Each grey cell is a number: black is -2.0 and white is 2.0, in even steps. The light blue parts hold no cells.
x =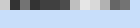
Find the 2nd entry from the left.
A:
-1.2
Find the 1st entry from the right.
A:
-0.2
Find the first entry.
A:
1.2

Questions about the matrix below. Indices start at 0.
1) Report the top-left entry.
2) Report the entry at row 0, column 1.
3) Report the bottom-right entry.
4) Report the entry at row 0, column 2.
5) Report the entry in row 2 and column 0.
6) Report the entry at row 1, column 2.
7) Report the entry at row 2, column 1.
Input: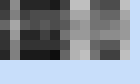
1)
-1.2
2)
0.2
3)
1.0
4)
-1.4
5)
-0.4
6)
-1.0
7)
0.6

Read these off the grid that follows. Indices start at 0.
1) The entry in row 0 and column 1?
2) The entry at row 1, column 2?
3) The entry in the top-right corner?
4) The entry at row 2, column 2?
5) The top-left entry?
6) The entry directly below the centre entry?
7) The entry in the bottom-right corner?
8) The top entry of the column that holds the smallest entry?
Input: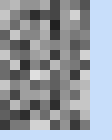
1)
0.9
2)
-0.5
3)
-0.7
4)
0.7
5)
0.7
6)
1.1
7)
-0.1
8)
-0.9

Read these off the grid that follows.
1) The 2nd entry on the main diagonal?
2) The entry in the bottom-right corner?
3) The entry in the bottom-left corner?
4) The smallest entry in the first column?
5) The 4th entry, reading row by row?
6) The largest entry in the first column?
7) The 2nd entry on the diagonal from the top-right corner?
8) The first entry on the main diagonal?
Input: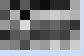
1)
0.8
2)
1.2
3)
0.2
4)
-1.4
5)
-1.6
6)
0.4
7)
1.0
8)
-0.2

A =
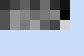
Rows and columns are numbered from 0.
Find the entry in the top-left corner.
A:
-1.3
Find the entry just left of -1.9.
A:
0.1
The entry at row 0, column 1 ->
-0.9
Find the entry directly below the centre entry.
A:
0.5
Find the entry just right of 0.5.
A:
-0.5
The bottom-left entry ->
-0.7

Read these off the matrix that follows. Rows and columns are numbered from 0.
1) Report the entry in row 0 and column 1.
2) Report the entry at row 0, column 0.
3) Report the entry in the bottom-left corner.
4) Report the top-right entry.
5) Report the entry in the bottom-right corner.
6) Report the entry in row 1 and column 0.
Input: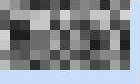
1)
0.3
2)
0.7
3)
0.9
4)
-0.5
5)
-0.5
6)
-0.5

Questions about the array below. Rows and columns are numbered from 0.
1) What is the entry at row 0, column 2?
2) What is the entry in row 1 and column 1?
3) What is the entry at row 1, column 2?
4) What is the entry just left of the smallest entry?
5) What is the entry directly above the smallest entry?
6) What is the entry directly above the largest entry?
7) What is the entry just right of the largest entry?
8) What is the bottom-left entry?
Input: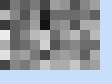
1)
-0.5
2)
0.1
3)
-0.7
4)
0.5
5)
-1.5
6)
-1.1
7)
-0.5
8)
-0.9

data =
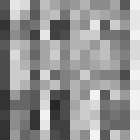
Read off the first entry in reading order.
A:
-0.6
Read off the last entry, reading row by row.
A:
1.8
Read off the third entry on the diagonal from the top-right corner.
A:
1.2
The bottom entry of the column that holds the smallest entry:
-0.8
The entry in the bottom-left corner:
-1.2
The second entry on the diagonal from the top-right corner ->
0.0
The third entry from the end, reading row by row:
1.2
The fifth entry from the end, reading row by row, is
1.8
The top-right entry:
1.8
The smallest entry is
-1.4
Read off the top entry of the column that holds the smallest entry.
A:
0.6
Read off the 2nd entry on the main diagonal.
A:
1.4
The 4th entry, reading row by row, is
-0.4

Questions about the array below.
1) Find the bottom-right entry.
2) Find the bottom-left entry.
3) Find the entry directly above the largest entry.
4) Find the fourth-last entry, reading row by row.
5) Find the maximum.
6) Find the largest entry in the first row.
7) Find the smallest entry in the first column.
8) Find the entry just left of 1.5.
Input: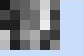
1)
0.1
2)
0.9
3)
1.5
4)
-0.5
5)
1.7
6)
1.3
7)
-1.7
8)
-0.3

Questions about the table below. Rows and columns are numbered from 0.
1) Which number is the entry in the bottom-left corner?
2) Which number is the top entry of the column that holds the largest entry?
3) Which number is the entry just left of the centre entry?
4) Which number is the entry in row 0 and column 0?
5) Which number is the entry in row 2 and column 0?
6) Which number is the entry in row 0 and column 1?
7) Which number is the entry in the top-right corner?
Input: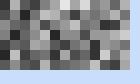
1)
-0.6
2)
1.6
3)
-1.4
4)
-1.2
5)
0.2
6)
0.8
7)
0.8
